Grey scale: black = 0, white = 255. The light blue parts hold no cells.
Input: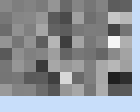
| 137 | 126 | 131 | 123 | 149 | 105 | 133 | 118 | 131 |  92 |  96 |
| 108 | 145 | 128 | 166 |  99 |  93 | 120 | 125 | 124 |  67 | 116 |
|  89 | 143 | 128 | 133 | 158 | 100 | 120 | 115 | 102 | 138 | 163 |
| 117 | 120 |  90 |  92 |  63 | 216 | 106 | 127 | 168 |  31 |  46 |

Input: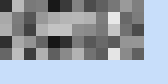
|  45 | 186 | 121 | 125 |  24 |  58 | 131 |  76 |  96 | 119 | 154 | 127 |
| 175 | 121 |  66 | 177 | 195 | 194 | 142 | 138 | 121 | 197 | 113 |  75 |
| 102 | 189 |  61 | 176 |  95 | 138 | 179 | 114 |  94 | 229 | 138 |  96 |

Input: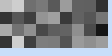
| 192 | 206 | 111 | 121 |  89 | 156 |  97 |  96 |  48 |
| 170 | 114 | 144 |  72 |  94 |  99 | 143 |  75 |  21 |

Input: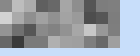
| 136 | 189 | 172 |  95 | 104 | 166 | 142 |  85 | 125 | 127 |
| 148 | 112 |  86 | 138 | 130 | 146 | 167 | 199 | 152 | 126 |

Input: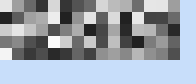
| 229 | 159 | 105 |  51 | 215 |  53 |  83 | 106 | 214 | 187 | 177 | 109 | 230 | 229 | 158 |
| 204 | 229 | 196 | 160 |  78 | 127 | 173 |  34 |  71 | 166 |  41 | 188 | 182 | 111 |  41 |
| 244 |  95 |  57 |  77 |  41 |  56 | 101 |  66 | 144 | 159 | 136 | 183 | 144 | 128 |  79 |

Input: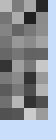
| 187 | 124 | 168 |  39 |
| 132 | 100 | 120 | 141 |
| 103 | 118 |  99 | 100 |
| 122 | 139 |  51 | 153 |
| 112 | 182 |  50 |  79 |

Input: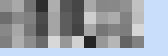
| 151 | 169 | 114 |  45 | 174 |  85 |  70 | 169 | 135 | 136 | 145 | 193 |
| 136 | 167 | 119 |  70 | 165 |  93 |  67 | 166 | 118 | 131 | 125 | 214 |

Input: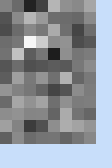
| 131 | 106 |  34 |  65 | 181 | 144 | 137 | 166 |
|  76 | 107 | 136 | 120 | 171 | 111 |  69 | 109 |
| 114 | 194 |  93 | 118 |  29 | 143 | 118 | 124 |
|  93 | 159 | 121 | 148 | 112 | 178 | 102 | 121 |
| 106 | 166 | 146 | 163 | 111 | 144 | 124 | 126 |
| 160 | 131 |  60 |  81 | 142 | 173 | 163 | 148 |

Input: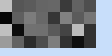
| 193 |  86 |  91 | 101 | 103 |  58 |  98 |  78 |
| 192 |  12 | 113 | 112 |  90 |  68 | 188 |  49 |
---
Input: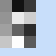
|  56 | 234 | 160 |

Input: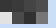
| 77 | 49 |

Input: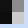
| 140 |  13 |

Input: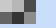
| 75 | 52 |

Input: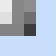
| 141 | 134 | 131 |

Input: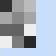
| 187 | 136 |  99 |
